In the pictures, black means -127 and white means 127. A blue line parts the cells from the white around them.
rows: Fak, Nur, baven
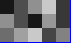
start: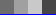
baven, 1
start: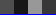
Nur, 2
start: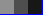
Nur, 1
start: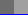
baven, 1
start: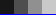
Fak, 1
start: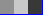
Fak, 3

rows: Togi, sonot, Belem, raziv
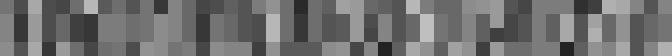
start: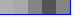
Togi, 44
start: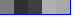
Togi, 41

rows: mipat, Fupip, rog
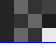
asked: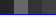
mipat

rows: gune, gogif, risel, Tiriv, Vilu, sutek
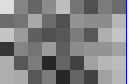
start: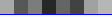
sutek, 2
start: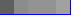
Tiriv, 5
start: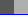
risel, 7
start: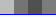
gune, 5

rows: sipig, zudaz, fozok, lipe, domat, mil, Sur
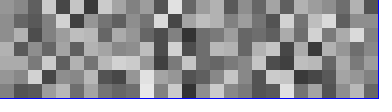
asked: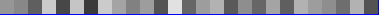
sipig
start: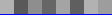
sipig, 16
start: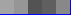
mil, 12
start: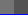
zudaz, 19
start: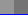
zudaz, 7
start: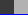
lipe, 23

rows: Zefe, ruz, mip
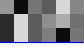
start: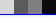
mip, 2
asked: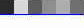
ruz
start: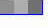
ruz, 4
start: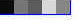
Zefe, 2
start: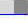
Zefe, 5
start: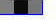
mip, 4

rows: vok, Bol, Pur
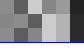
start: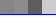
Bol, 1
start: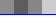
Pur, 1
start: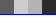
Bol, 3

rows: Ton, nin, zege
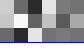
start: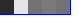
zege, 2
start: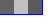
nin, 3
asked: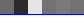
zege
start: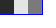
Ton, 3
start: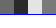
Ton, 2

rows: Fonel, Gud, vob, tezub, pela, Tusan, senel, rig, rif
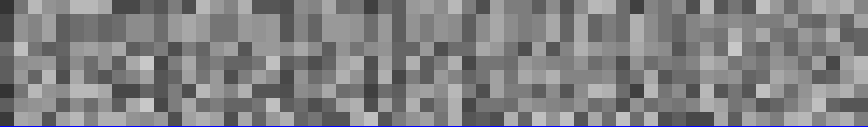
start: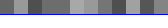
tezub, 30
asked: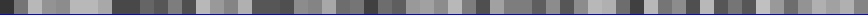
senel
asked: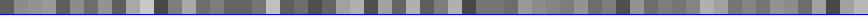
pela
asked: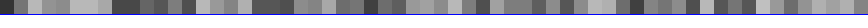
Fonel
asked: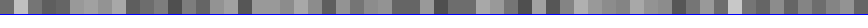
tezub
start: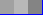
rif, 5

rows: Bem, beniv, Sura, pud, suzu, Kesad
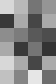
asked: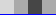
suzu
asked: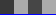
beniv

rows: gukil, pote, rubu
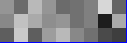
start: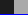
pote, 8
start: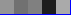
pote, 5
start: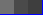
rubu, 7
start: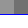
pote, 5
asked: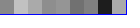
pote
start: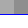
pote, 3
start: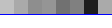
pote, 2

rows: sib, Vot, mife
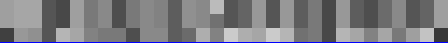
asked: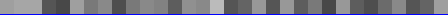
sib

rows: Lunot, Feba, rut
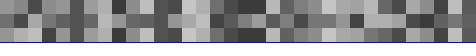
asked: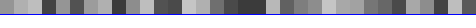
rut
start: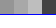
Feba, 13
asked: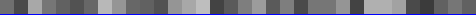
Feba
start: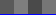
Feba, 20
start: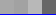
Lunot, 25
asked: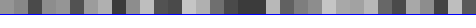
Lunot
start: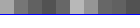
Feba, 3

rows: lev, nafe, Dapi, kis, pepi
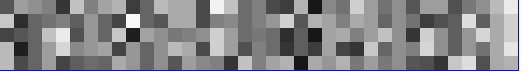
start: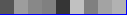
pepi, 13
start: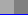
Dapi, 25
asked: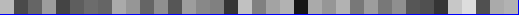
pepi

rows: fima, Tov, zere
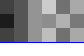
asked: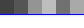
zere
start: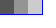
fima, 2
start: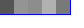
Tov, 2

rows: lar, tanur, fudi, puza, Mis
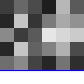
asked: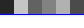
puza
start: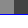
Mis, 2
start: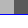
lar, 5
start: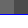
lar, 2
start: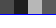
lar, 3
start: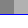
puza, 4

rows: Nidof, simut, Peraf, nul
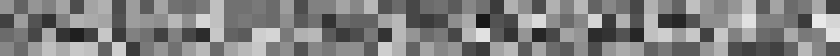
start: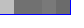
Nidof, 16
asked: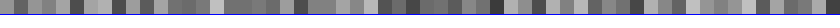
Nidof
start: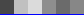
simut, 37

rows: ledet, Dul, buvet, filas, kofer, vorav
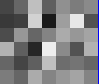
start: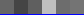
kofer, 1
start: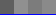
ledet, 4
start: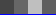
ledet, 1
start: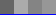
vorav, 2
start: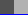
filas, 6

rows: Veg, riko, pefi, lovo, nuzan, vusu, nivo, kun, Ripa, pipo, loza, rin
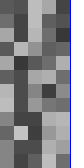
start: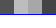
Veg, 2
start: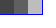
rin, 2
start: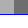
vusu, 4
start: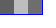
rin, 3

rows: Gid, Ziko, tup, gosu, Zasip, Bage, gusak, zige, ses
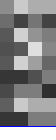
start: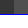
Bage, 2
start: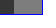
ses, 2

